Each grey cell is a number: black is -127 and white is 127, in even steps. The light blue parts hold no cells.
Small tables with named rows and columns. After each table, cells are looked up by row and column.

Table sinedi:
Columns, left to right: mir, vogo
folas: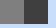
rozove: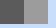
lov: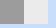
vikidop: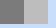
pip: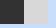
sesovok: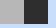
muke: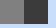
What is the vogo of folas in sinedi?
-64
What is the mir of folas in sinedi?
-1
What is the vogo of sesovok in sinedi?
-82
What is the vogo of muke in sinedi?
-68
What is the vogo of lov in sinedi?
107
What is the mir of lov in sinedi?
28

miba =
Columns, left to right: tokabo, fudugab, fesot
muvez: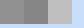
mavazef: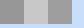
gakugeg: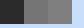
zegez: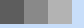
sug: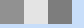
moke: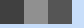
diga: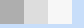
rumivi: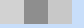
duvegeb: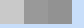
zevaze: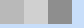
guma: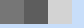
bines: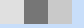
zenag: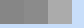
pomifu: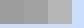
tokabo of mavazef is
23
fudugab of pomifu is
33
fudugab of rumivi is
14
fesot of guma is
83
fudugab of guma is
-34
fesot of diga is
119
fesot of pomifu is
54
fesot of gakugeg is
-1
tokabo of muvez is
17
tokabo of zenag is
6

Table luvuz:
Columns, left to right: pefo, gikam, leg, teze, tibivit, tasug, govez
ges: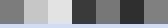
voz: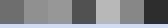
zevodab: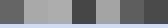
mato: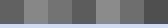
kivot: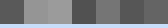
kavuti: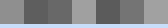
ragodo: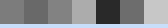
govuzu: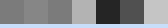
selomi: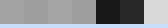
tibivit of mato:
11
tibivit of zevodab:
36
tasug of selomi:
-87
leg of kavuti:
-23
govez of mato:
-48
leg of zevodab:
44
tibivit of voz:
57
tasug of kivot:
-41
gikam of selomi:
30
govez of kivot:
-27
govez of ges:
0
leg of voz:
22
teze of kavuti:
32
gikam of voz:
16
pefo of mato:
-30
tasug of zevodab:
-33
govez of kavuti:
33
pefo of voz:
-16
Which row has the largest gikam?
ges

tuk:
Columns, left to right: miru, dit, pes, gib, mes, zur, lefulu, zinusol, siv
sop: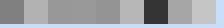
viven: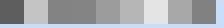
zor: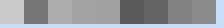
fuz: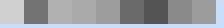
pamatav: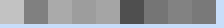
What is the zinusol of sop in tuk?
38
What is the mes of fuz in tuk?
29
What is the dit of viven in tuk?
68
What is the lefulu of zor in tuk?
-27
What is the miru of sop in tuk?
0
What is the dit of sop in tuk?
50
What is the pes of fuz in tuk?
49
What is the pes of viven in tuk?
3
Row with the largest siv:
sop

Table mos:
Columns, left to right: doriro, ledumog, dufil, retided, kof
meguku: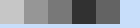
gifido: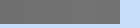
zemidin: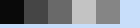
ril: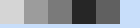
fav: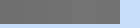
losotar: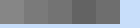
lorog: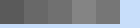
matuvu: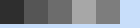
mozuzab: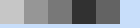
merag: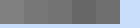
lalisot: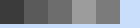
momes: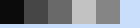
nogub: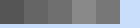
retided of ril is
-89
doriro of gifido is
-16
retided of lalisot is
28
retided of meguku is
-78
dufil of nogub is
-16
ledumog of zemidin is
-58
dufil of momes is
-22
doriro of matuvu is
-81
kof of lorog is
-9
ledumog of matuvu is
-42
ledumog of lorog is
-23
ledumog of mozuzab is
22
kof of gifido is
-13
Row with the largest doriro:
ril

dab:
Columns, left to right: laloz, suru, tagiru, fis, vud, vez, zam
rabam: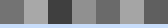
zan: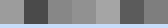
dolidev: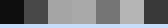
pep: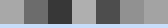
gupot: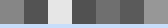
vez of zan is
-36
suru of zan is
-53
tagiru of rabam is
-64
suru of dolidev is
-55
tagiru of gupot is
102
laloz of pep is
40
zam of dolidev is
-70

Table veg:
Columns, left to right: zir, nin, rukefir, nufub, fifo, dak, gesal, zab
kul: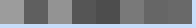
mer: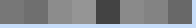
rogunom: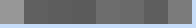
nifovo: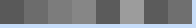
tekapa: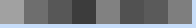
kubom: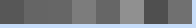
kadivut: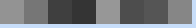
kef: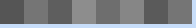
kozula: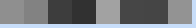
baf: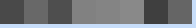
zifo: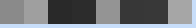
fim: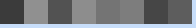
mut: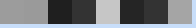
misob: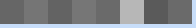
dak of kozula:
-57
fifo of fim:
-11
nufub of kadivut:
-75
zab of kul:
-22
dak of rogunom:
-21
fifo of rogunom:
-18
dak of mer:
10
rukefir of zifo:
-86
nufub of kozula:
-78
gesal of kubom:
-48
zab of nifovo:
-16
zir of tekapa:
33
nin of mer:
-16
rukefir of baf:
-49
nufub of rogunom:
-36
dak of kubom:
16
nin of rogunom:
-31
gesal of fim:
-57
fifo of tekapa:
1
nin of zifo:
31
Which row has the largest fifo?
mut

